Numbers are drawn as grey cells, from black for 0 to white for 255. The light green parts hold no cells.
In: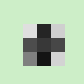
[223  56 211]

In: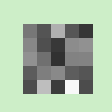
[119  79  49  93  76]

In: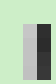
[198  44]

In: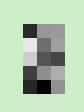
[ 42 110  71]

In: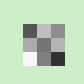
[ 86 117  49]

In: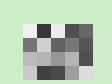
[239 208 151 158]

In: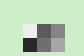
[237 111]

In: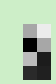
[167 167]
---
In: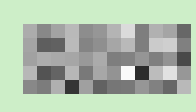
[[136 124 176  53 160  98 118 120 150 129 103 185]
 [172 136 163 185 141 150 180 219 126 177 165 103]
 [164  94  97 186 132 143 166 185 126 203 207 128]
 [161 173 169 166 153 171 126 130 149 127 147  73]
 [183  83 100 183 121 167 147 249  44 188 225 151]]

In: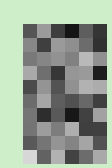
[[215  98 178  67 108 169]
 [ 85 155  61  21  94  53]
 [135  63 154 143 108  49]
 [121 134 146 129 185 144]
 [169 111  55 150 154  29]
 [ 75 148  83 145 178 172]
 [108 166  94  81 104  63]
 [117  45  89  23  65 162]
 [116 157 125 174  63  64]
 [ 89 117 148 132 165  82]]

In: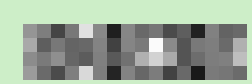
[[155 106  75 126 217 126  36 131 103 124  66 105  25 122 118 107]
 [149 126  69 120 225 136  31 134 105 118  75  94  33 129  99 105]
 [169  94 120 100 104 131  65 133 122 251 138  84 121 126 106 176]
 [140 122 143 102  92 128  89 113 176 210 170  84 109 125 128 190]]

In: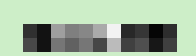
[[ 72  18 118  97 118  70 187  64  79  23  63]
 [ 48  18 159 127 135 170 242  40  54   5  45]]

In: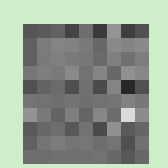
[[110 109 112 112 112 114 104  87 104]
 [ 85  90  98  68 110  58 148  63  81]
 [ 96 123 132 129 122 103 137 131 138]
 [ 96 122 127 122 119 106 127 112 125]
 [119 126 122 137 114 133 104 144 134]
 [ 81  99 107  79 112  75 132  40  80]
 [116 114 111 114 111 114 116 129 120]
 [147 121  99 126 101 135 108 218 140]
 [ 90 103 109  88 114  75 144  90 102]
 [ 97 116 124 116 118 110 116  80 113]]

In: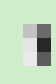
[[234  91]
 [194 106]
 [229  40]]
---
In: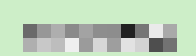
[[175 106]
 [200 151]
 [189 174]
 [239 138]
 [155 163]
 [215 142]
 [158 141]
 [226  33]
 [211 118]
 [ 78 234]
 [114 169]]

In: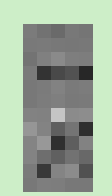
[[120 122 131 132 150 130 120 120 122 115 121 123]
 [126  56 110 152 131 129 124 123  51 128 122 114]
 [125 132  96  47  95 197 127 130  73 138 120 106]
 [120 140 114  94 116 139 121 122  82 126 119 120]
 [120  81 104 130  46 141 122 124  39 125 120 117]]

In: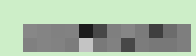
[[128 135]
 [132 132]
 [130 129]
 [124 130]
 [196  28]
 [121  71]
 [129 127]
 [ 71 134]
 [124 123]
 [120  63]
 [120 108]
 [126 126]]

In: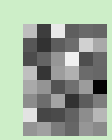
[[148 227 140 169 191  76  87 190]
 [160  70 109 148  53 100  50  61]
 [123  74 164  83 157 150  93 233]
 [102  98  50 112 176 240 109  94]
 [150 141  92 156 107  78 209 105]
 [138 183 125   4 103 104 169 101]]

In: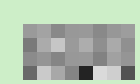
[[105 139 122 154]
 [202 149 171 163]
 [168 133 198 137]
 [133 152 154 152]
 [ 35 153 173 153]
 [218 130 143 137]
 [207 161 170 151]
 [ 82 149 144 157]]

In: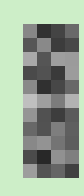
[[157  75 136 104 149 191 137  74 169  86 135]
 [ 83  40 147  82  81 159  48  82  85 137  49]
 [101 145 116 126  61 124  71  58 158  60  68]
 [ 64 127  93  95  91 178 104 156 155  72 105]]
